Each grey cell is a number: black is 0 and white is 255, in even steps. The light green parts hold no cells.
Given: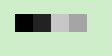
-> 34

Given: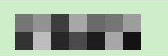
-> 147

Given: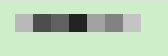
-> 77

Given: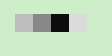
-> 136

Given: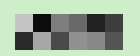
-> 12

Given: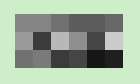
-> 133
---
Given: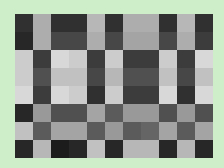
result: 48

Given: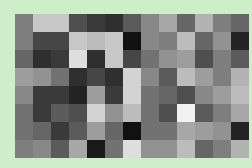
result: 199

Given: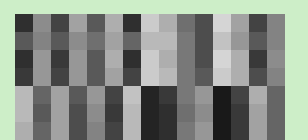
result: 67

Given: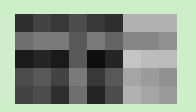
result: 56

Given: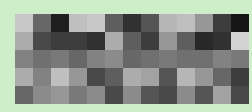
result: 31
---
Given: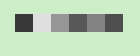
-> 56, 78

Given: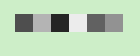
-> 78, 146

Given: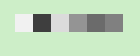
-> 241, 128

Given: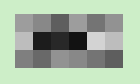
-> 157, 94

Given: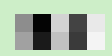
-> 141, 244

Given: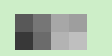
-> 88, 191

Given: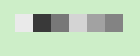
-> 234, 131

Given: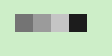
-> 116, 28
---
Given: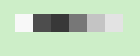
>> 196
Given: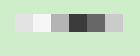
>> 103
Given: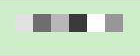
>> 254
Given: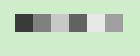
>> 232
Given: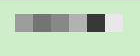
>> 56
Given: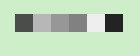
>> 238
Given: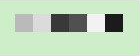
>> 242
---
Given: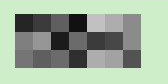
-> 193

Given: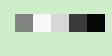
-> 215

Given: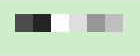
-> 222

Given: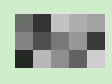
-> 194

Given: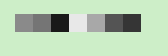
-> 168

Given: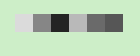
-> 185
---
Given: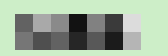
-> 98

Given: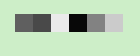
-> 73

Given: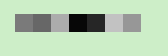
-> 172

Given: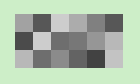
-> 110

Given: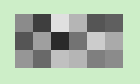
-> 105

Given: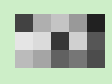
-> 187

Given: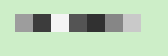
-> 244
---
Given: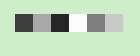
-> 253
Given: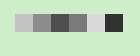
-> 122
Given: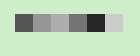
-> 116
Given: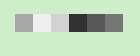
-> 49
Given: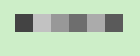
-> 110
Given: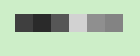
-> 210
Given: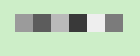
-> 57
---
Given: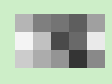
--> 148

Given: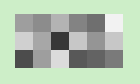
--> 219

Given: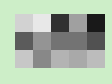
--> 179

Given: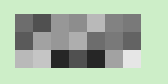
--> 38

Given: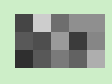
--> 122

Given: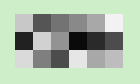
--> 76

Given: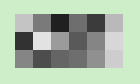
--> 101

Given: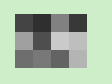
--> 99
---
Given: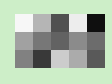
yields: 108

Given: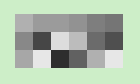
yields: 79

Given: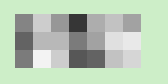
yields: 233

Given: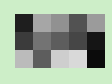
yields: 21

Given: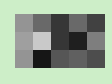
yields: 126

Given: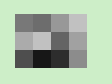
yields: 161
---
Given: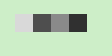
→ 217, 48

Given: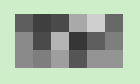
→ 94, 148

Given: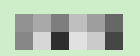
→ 146, 69

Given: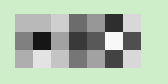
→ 185, 216

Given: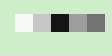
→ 248, 116

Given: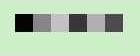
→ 4, 76
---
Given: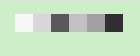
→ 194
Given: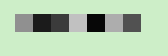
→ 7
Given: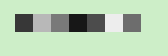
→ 76
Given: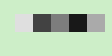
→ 125
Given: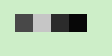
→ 198
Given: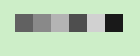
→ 78
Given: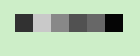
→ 81
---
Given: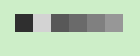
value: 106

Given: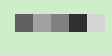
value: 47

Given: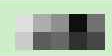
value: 15

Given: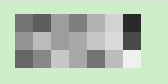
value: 126

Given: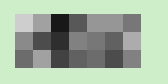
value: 88

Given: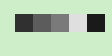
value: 223
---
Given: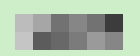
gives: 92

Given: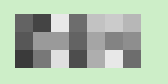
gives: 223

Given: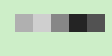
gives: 176

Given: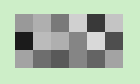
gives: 110

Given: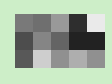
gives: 88

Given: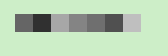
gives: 167

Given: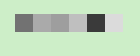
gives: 170

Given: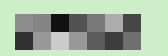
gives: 203
